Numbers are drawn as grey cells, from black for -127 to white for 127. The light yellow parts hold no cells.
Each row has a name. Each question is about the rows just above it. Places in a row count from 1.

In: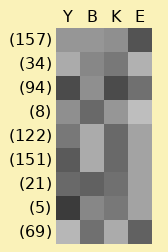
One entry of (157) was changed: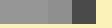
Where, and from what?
4, [-44]
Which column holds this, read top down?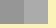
Y

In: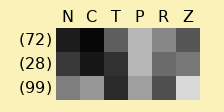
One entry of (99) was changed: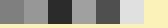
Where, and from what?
6, [89]
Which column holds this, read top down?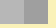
P
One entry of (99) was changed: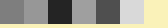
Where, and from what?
3, [-85]

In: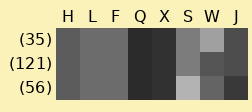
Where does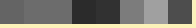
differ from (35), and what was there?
1, [-35]
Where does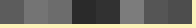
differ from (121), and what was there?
2, [-19]
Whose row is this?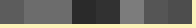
(121)
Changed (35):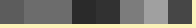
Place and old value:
8, [-50]
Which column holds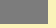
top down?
S
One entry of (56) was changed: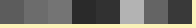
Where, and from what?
3, [-19]

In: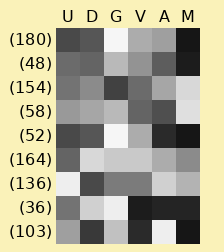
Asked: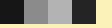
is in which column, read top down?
M
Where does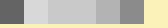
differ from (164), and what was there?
5, [44]
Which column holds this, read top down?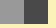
U
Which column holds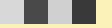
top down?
D
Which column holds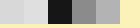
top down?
M

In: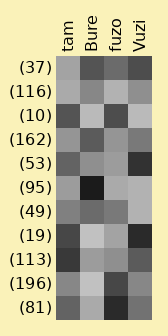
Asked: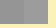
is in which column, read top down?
fuzo
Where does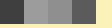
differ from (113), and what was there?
1, [-70]
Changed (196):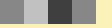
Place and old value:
3, [-56]
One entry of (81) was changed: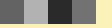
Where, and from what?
2, [42]
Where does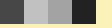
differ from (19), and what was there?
4, [-85]

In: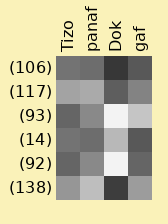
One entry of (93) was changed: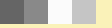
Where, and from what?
3, [115]
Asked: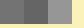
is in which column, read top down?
Tizo

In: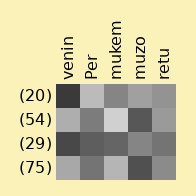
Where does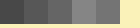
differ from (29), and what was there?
2, [-33]
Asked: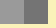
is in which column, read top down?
retu
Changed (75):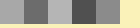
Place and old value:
2, [-11]
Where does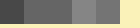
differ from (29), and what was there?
2, [-33]
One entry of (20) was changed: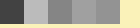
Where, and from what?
1, [-69]

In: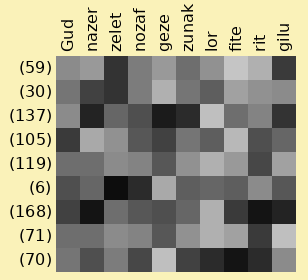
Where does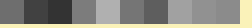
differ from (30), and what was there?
1, [-10]
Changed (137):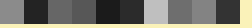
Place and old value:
4, [-48]
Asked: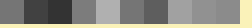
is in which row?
(30)
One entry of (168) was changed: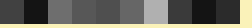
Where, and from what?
10, [-92]

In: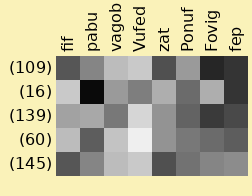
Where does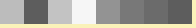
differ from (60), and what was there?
4, [111]
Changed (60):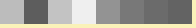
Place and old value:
8, [-34]
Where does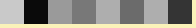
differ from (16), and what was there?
4, [-1]

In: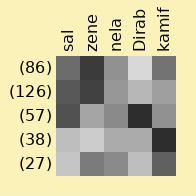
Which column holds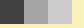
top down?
zene
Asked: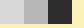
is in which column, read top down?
Dirab
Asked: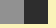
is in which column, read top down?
kamif
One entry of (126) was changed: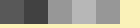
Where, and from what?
5, [31]
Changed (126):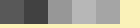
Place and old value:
5, [31]
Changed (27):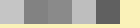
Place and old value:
2, [-4]
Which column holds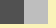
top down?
sal

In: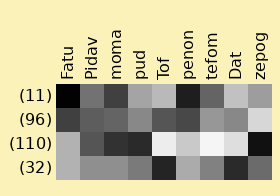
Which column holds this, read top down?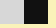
zepog
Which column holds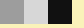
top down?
zepog
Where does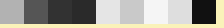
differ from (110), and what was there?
5, [109]
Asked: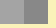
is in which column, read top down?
pud
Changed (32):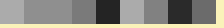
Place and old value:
1, [50]
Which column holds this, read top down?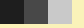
penon
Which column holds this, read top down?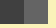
moma

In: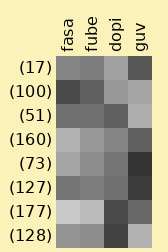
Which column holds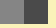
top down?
fasa
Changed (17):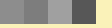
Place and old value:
1, [5]
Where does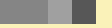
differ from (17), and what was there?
2, [-2]

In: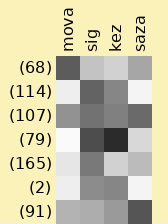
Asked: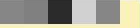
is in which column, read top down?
kez
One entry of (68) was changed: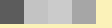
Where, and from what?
3, [81]
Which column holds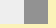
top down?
mova
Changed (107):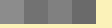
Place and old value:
1, [18]
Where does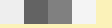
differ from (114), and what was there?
3, [6]
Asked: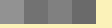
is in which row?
(107)

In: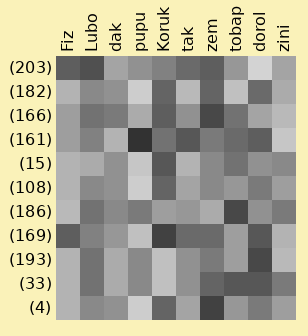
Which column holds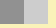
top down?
pupu
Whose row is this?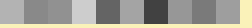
(4)
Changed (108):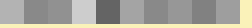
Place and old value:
9, [-5]
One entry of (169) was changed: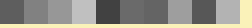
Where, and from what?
7, [-21]
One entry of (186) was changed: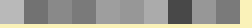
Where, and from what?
9, [17]
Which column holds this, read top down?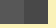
dorol
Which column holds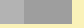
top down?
Fiz

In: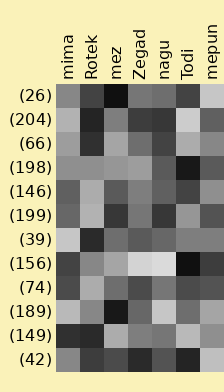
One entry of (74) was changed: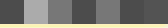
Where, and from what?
3, [-17]
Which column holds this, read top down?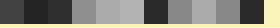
Rotek
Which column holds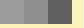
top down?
mima
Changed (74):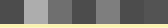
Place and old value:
5, [-9]
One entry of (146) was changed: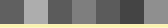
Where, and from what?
5, [-31]
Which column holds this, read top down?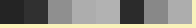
Rotek

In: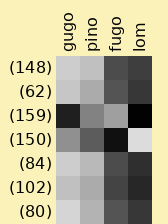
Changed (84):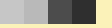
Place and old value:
1, [77]
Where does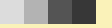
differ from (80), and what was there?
1, [85]

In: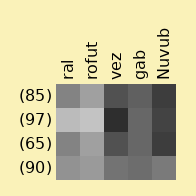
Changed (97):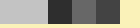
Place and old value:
1, [59]
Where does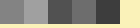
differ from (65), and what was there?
4, [-24]
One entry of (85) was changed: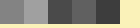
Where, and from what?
3, [-46]
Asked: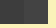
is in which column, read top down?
Nuvub
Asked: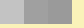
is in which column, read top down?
rofut
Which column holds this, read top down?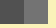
vez

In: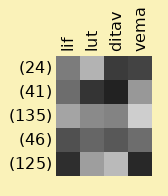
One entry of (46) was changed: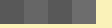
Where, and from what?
1, [-47]
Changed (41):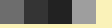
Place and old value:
4, [24]
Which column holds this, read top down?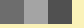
lif

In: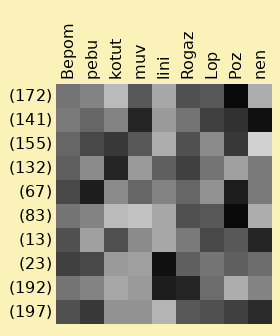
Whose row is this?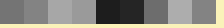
(192)
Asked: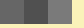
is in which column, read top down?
Rogaz
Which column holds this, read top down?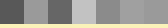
muv
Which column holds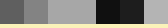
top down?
lini

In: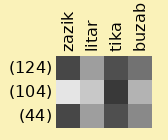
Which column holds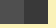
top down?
tika
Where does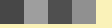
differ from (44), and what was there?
4, [9]

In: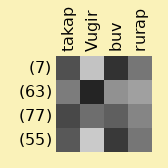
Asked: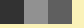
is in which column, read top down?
buv
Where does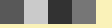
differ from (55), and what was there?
3, [-70]
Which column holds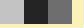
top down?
Vugir
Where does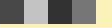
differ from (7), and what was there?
1, [-47]
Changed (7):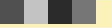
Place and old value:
3, [-77]
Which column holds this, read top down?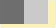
Vugir
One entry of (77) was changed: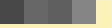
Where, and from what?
2, [-17]

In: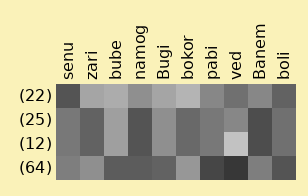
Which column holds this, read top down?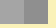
Bugi
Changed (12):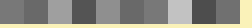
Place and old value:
2, [-29]
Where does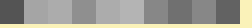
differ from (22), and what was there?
5, [37]
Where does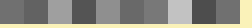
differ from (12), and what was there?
1, [-7]

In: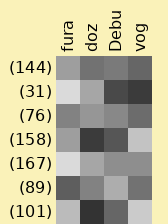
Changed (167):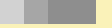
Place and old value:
1, [90]
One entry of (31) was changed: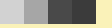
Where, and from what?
1, [90]
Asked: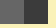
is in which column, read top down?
vog

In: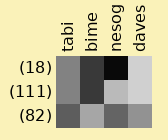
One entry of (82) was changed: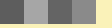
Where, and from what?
4, [18]
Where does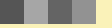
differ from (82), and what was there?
1, [-34]
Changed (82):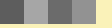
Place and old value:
3, [-27]
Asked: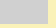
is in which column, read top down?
daves

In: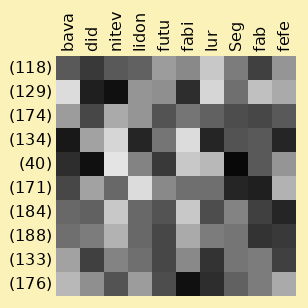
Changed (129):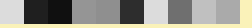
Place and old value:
7, [86]
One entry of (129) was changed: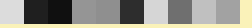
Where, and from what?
10, [42]
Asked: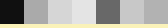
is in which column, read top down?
nitev
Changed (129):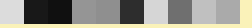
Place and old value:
2, [-96]
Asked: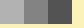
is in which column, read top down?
nitev

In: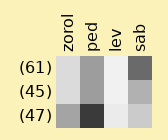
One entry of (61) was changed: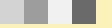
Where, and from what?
1, [91]
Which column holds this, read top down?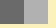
sab
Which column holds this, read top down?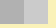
sab
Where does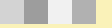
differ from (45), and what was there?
1, [91]

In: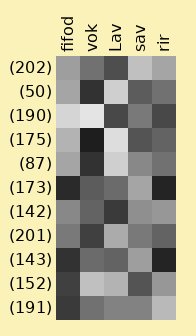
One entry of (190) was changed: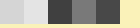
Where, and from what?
3, [-55]
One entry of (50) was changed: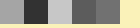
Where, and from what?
3, [79]
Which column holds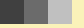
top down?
vok
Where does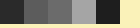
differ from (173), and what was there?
5, [-91]
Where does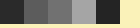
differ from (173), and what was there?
3, [-20]
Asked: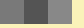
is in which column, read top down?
sav

